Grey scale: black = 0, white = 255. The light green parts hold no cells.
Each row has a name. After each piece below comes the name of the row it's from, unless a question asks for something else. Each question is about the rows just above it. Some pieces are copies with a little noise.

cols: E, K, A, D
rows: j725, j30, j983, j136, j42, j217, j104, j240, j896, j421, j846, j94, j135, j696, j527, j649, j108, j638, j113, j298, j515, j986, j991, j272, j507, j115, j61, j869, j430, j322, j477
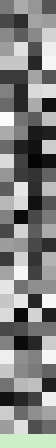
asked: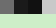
j846
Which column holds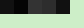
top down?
A
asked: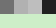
j869
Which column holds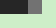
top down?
K

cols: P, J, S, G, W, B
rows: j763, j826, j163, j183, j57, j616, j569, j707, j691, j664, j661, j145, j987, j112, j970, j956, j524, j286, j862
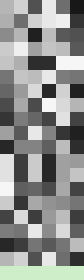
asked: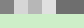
j616
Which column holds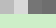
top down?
W
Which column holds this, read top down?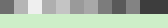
J
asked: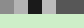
j163
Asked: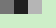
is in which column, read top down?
B
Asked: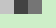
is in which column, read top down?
B
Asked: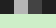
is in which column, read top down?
B

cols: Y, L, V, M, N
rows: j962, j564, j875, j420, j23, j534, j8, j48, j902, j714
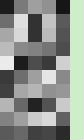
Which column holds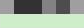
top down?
V
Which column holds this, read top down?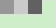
N

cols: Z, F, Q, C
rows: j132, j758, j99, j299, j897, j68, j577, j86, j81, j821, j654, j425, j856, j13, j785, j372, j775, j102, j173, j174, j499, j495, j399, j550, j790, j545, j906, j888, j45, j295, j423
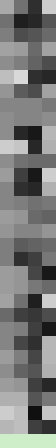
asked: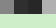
j13
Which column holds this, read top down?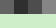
Q

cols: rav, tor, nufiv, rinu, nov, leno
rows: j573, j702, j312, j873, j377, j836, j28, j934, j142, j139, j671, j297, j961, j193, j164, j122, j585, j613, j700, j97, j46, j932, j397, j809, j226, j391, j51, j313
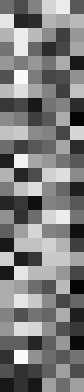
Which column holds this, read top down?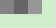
rinu
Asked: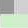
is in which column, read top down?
rinu
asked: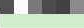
j836
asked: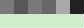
j397
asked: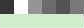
j391
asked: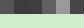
j51
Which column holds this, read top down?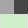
leno

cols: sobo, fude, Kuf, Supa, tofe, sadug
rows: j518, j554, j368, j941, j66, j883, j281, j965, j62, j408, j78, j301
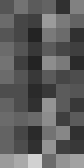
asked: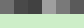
j554
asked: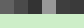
j78
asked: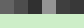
j78
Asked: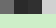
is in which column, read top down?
Kuf
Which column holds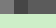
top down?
tofe
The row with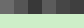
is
j941

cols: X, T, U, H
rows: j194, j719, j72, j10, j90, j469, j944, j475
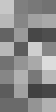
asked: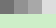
j90
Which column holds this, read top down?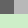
X
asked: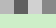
j10
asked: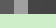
j944
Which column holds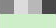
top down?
H
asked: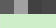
j944

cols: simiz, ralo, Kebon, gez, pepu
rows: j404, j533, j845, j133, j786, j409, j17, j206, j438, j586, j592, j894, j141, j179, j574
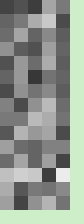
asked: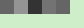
j409
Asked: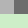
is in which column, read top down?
ralo
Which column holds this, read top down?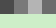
ralo

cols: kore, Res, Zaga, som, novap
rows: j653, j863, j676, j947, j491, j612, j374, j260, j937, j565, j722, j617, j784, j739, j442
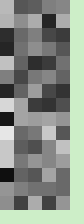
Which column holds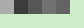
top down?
novap
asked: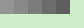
j739
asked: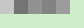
j617
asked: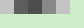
j722
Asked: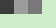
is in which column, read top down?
Zaga

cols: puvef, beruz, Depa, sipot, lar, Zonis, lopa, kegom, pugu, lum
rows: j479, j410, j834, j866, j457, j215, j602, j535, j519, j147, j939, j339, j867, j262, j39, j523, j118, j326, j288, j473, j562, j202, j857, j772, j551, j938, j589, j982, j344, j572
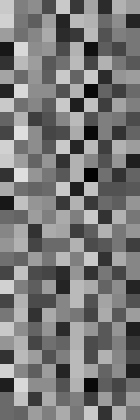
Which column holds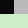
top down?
lopa
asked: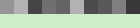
j551
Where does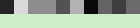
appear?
j602
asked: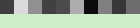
j147
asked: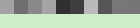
j834
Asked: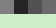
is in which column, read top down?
lar
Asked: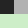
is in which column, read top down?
Zonis

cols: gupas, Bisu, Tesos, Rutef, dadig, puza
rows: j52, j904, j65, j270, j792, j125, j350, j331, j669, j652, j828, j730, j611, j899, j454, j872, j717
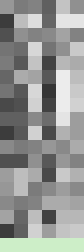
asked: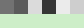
j350
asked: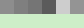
j52
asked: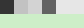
j904
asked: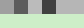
j872
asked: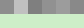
j899

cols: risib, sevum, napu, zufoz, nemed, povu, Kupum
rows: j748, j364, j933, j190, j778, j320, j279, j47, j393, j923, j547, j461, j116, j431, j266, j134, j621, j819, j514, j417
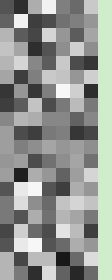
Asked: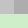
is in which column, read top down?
napu
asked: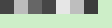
j621

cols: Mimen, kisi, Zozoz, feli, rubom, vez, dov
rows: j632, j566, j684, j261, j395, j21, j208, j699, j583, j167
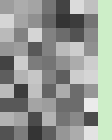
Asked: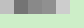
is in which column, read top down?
dov
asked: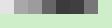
j566
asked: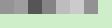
j261
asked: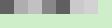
j21

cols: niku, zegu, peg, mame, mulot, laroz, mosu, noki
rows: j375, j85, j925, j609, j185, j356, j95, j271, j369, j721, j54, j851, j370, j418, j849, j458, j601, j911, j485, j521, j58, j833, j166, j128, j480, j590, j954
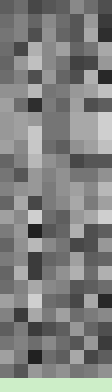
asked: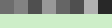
j356
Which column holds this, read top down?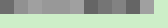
niku

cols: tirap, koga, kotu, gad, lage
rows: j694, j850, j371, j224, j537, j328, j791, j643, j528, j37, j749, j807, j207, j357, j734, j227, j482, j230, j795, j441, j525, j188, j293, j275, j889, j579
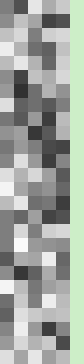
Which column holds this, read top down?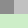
tirap
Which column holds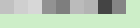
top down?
lage
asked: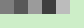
j528
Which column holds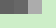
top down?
gad
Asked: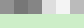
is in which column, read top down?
tirap
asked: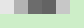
j224

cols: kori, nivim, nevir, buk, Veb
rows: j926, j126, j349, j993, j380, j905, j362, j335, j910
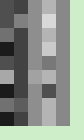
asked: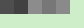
j380
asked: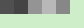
j926
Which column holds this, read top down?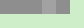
nevir
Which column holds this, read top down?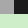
kori
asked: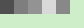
j126

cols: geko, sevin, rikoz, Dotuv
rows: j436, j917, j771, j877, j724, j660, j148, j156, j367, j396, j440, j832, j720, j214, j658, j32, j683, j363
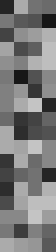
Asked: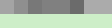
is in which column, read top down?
geko
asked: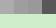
j363

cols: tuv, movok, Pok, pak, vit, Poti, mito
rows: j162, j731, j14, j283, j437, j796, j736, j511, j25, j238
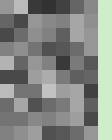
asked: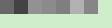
j731
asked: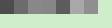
j14

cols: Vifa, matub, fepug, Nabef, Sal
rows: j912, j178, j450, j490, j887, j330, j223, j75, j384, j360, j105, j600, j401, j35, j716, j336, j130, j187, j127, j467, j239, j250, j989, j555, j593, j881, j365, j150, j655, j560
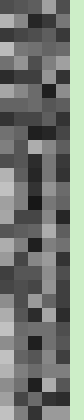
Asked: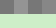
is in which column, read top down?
Nabef
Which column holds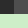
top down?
Sal
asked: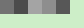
j105
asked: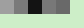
j716
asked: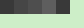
j450

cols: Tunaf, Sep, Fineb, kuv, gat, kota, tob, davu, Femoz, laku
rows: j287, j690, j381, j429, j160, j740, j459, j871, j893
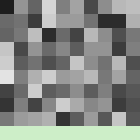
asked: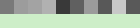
j893
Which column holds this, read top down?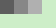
kuv
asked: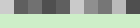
j160
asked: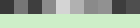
j871

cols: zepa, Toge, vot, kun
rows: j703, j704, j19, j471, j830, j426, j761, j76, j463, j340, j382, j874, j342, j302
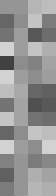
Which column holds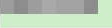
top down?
Toge
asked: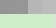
j703
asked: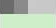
j340
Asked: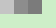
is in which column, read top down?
vot
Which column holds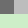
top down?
kun

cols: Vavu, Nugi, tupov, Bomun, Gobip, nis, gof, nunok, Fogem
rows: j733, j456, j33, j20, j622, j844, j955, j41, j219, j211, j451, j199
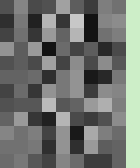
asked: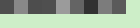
j733
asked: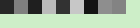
j456
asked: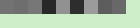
j451
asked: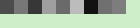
j33
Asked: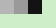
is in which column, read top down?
Bomun

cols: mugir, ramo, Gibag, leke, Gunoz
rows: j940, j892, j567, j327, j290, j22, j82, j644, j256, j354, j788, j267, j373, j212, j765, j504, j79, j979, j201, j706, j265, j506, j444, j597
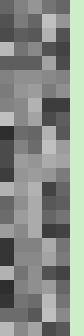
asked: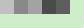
j256
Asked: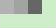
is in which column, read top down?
Gibag
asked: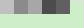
j256
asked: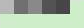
j327

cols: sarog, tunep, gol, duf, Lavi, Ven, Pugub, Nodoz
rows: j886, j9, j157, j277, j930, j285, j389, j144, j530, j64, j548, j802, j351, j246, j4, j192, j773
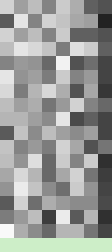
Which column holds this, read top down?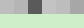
sarog
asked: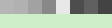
j530
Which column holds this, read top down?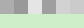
Lavi

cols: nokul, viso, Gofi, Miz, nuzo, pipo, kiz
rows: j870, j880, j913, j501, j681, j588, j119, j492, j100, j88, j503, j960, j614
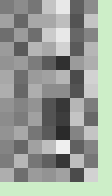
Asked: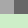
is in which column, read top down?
viso
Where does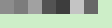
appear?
j100
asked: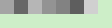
j119
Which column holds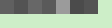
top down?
pipo
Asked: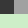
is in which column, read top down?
nuzo
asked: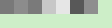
j870

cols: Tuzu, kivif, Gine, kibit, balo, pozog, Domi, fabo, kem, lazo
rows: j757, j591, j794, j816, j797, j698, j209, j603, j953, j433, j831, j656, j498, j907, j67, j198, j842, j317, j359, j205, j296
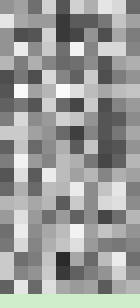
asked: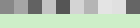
j757
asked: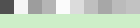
j209
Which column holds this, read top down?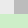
kibit

